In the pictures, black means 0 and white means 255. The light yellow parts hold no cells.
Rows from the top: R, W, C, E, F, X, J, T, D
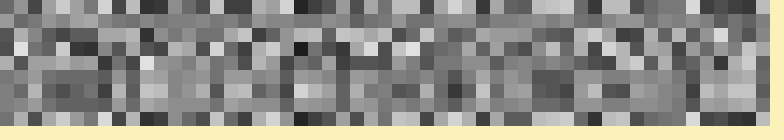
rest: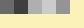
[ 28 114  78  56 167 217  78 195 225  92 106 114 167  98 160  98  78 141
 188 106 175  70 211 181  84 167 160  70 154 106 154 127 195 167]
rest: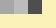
[106 195 127  92 106 167 154 154 148 106  92  84 181 203 160  63  70 175
  98 181  92 148 217 114  84 134]
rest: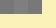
[134 114  84 127 167 127 148 134  84  84  92 148 148 127 127 141 134 141
 120  84 154 148 167 175 106]
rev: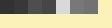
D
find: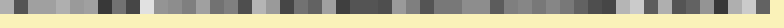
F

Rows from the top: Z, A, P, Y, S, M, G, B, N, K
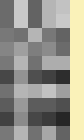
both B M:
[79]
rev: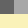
K
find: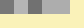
S
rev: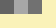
K

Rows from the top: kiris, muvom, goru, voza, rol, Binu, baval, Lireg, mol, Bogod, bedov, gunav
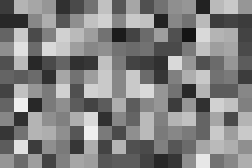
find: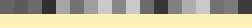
Binu
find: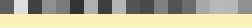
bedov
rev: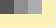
Bogod
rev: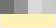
baval
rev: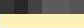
gunav
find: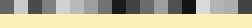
goru
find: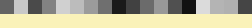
goru

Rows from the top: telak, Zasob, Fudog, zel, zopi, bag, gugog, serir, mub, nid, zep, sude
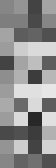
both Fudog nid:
[80]
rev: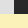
mub
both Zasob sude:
[134]
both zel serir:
[218]
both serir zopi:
[93]
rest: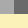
[218  93]

